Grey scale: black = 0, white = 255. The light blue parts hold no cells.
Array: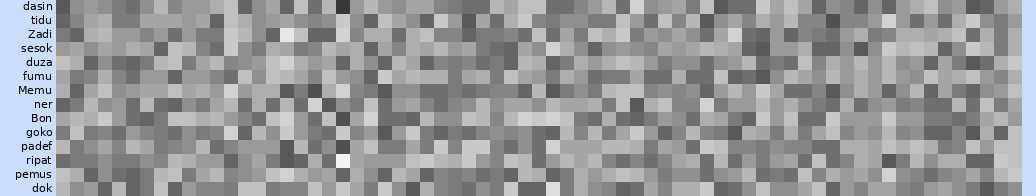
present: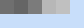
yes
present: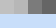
no
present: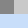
yes

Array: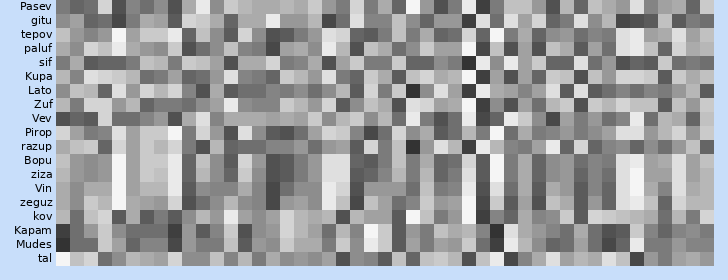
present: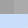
yes
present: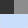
yes
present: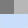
yes
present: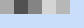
no
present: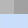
yes
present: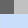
yes

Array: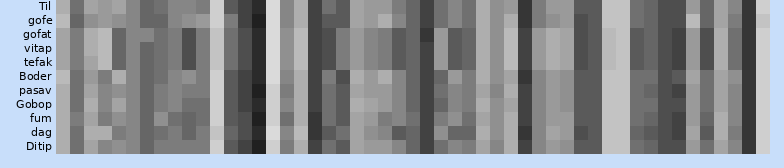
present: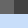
yes
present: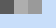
no
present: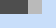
yes

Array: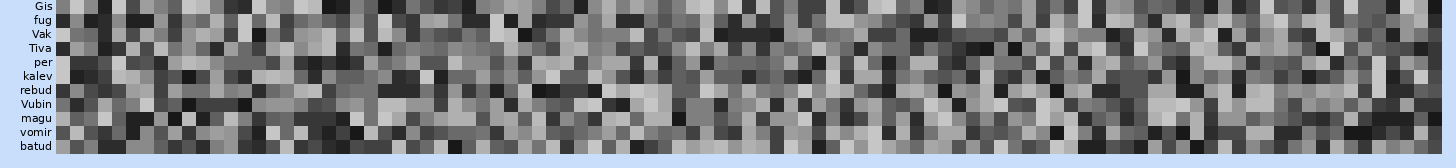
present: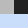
yes
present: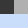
yes
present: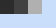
no
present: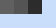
no
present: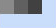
no
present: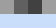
no
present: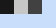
no

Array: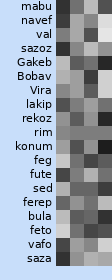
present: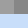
yes
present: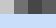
yes
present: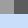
yes
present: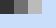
yes
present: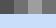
no
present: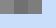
no
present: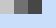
yes

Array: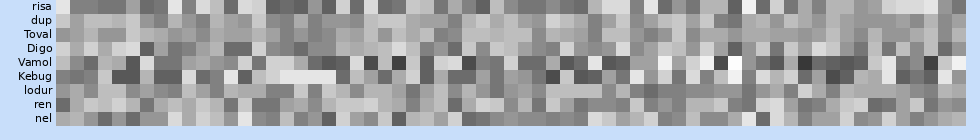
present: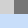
yes
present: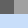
yes
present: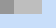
no

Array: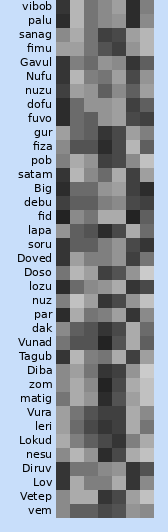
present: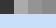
no
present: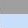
yes
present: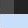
no
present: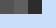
no
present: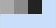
yes

